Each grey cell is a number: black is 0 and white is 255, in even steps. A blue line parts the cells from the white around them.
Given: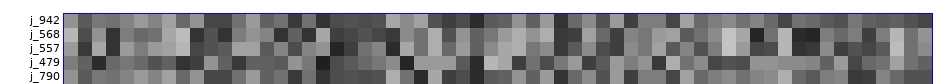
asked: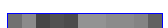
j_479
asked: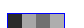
j_557

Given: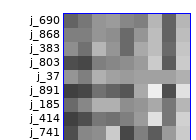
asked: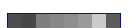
j_803
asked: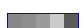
j_803
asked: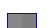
j_690

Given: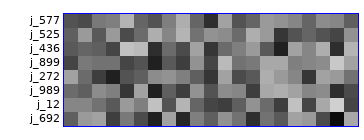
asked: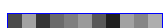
j_436
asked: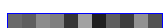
j_989
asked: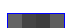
j_12
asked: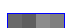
j_989
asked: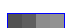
j_272
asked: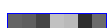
j_436

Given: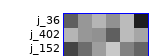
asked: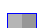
j_402
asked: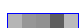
j_402

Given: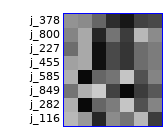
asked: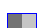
j_585
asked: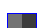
j_800
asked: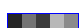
j_800
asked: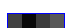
j_849
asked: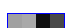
j_455
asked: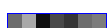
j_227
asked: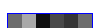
j_227

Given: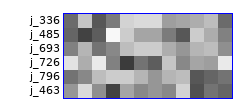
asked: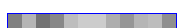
j_693
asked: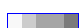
j_485
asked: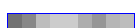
j_693

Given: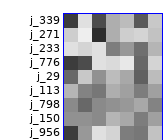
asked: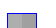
j_113
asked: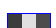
j_339
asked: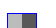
j_339
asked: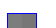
j_956
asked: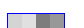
j_233
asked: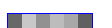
j_29
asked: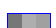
j_113

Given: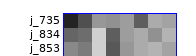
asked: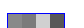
j_853
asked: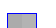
j_853
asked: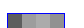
j_834
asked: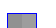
j_735
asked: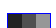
j_735

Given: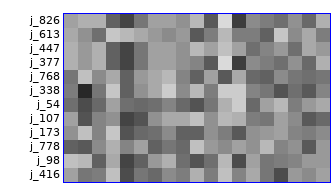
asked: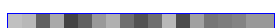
j_98
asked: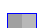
j_54
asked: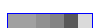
j_377

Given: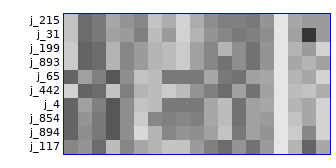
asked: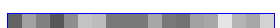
j_65
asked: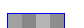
j_199
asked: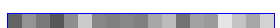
j_854
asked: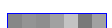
j_894

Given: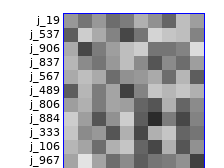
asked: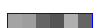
j_806
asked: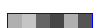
j_106
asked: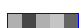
j_333
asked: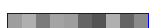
j_806
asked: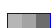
j_106

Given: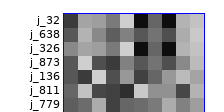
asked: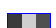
j_136
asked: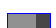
j_811
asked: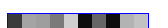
j_32

